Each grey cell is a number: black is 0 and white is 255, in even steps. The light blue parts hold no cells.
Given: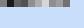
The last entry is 113
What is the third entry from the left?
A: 97
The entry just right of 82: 143

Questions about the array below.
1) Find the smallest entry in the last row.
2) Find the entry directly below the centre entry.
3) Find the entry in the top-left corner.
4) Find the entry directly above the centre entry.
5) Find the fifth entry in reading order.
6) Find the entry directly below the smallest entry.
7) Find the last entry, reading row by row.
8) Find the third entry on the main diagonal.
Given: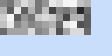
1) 81
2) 164
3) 134
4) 193
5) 193
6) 178
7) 106
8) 94

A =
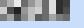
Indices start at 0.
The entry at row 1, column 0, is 206
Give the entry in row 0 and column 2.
235
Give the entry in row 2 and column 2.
77
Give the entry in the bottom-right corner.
108
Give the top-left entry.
138
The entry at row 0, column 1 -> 178
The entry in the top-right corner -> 62

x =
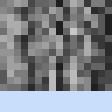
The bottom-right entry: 100
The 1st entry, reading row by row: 124
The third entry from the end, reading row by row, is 31
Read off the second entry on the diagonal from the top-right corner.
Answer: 56
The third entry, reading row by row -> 160
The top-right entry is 56
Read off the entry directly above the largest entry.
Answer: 148
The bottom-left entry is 124
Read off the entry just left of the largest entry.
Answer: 100
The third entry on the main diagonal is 136
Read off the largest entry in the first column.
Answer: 172
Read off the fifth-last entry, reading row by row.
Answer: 112
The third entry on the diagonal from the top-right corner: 136
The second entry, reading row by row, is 136
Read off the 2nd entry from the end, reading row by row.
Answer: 56
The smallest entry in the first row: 31
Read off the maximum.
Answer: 200

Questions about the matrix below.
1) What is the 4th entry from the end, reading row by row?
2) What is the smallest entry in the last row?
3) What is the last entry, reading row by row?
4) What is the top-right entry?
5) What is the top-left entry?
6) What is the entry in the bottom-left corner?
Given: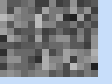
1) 105
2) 75
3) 105
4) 89
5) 145
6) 132
